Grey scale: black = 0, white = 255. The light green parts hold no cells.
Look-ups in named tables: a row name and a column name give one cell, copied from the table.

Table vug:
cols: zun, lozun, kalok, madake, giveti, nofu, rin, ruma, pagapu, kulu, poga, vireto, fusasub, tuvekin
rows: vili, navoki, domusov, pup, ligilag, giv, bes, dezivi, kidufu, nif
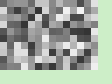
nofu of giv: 141
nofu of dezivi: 149
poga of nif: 77
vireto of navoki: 243
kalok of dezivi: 223
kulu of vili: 147
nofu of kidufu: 227
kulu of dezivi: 74
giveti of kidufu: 152
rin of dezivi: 219
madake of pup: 54
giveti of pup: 198
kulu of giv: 123
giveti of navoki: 150
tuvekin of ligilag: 232
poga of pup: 149
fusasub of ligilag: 52
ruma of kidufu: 203

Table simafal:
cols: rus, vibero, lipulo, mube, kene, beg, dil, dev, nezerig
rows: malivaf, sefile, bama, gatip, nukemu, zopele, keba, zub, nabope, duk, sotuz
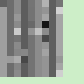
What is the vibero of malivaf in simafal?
109
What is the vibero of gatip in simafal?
109
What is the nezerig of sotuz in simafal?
207
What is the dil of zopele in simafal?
73
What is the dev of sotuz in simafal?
95
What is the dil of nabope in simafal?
148
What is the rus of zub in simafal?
159
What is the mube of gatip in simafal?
93
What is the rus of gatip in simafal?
159
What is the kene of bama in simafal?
115
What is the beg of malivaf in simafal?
140
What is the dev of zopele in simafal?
95
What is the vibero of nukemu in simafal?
109
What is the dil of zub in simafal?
163
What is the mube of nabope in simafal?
72
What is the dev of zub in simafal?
95
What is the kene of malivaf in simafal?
116
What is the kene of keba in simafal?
115
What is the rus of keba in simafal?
159
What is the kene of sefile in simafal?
115
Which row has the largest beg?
nukemu

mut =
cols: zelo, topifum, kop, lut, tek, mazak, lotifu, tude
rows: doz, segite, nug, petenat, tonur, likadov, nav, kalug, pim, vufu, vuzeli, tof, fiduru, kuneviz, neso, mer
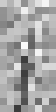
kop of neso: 167
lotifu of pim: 128
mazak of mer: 219
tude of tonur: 179
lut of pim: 61
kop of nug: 132
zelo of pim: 165
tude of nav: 148
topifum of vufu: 144
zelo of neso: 147
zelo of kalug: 182
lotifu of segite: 145
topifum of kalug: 138
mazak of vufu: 189
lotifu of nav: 138
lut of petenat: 182
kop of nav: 115

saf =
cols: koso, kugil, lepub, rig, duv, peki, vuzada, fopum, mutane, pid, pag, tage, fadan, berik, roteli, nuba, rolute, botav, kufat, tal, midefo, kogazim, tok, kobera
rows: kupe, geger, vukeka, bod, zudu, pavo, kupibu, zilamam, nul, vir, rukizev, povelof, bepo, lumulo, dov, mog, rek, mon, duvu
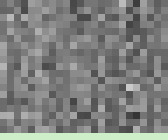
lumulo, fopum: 89
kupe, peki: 149
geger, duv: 138
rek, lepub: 114
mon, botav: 143
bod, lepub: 117
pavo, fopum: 139
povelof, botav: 131
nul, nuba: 101
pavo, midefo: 92
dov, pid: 131
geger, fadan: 145
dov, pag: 70
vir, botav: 145
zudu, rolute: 106
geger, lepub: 134
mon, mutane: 110

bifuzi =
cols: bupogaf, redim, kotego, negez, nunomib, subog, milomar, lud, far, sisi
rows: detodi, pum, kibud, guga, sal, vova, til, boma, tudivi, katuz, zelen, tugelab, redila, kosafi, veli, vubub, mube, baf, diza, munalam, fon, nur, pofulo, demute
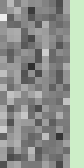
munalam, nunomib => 102
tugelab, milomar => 139
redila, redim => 110
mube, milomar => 126
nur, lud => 122
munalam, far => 53
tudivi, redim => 99
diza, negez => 128
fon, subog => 138
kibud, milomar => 113
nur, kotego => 156
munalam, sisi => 130
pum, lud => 128
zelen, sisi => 147

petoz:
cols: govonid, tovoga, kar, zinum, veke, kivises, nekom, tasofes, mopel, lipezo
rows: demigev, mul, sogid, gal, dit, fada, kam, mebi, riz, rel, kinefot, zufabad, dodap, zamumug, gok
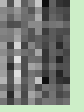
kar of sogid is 136
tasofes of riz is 91
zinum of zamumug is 73
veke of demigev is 129
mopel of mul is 79
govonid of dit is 132
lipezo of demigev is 44
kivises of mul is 145
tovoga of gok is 65
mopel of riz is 35
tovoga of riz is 89
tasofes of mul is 92
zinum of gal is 104
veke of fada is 82
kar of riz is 224

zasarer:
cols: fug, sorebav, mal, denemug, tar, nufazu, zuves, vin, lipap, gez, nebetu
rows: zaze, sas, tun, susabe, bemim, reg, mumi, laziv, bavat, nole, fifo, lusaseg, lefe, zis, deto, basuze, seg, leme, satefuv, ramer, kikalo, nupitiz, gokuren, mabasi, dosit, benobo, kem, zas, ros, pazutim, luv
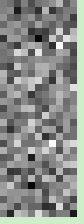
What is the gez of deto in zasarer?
109
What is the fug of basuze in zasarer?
76
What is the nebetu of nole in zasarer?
75
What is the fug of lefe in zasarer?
141
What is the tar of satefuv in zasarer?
187
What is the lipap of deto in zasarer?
175
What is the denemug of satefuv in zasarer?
162
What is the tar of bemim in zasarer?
51
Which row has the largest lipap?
mumi

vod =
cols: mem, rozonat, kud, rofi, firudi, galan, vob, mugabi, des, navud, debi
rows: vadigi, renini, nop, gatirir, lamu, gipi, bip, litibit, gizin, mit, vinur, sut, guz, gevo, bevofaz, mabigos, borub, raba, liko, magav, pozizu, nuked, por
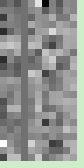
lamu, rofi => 113
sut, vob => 126
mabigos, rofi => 113
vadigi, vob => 4
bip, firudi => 190
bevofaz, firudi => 121
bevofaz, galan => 174
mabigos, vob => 107
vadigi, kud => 85
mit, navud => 112
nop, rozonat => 135
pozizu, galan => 157
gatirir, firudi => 170
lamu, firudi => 98
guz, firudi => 143
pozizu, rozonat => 147
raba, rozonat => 117

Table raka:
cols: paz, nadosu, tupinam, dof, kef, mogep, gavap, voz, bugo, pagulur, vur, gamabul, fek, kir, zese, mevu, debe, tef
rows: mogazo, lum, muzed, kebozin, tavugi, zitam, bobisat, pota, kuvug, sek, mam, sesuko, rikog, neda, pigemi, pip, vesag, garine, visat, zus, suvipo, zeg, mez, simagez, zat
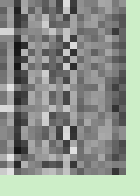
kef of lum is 97
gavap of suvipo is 178
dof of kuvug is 65
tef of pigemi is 77
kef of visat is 129
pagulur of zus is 219
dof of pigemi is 71
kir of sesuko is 154
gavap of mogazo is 92
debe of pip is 51

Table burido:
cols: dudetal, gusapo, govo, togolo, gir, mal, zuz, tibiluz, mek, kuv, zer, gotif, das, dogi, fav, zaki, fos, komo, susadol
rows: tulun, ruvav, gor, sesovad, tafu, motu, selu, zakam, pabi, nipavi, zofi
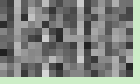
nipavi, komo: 133
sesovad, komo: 128
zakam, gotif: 177
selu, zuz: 90
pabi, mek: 148
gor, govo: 163

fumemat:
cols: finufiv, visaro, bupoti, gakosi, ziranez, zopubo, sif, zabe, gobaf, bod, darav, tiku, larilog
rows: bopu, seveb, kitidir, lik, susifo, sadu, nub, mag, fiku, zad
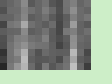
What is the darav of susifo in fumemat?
127
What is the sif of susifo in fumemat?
114
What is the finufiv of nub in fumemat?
78
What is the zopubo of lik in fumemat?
102
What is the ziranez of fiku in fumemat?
96
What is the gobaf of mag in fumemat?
94
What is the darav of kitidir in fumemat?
127
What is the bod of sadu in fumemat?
93
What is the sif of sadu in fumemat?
128

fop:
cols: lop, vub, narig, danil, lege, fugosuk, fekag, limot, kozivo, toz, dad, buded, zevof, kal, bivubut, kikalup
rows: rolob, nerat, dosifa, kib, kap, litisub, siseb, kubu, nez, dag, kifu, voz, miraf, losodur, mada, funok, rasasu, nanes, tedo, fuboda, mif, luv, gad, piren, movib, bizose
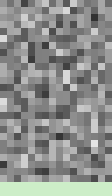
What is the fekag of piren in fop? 128
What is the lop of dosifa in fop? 150
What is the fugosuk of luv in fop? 127
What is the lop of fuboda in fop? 173
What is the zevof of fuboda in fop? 132
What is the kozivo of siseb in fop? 118
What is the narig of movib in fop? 134
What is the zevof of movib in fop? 177
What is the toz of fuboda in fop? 90
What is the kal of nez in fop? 127
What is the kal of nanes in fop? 204
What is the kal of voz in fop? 178
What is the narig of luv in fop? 99
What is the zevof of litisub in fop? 162
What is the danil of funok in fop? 91
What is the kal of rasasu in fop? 178
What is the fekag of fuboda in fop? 151
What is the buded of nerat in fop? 116
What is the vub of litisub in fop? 128
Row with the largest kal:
mif

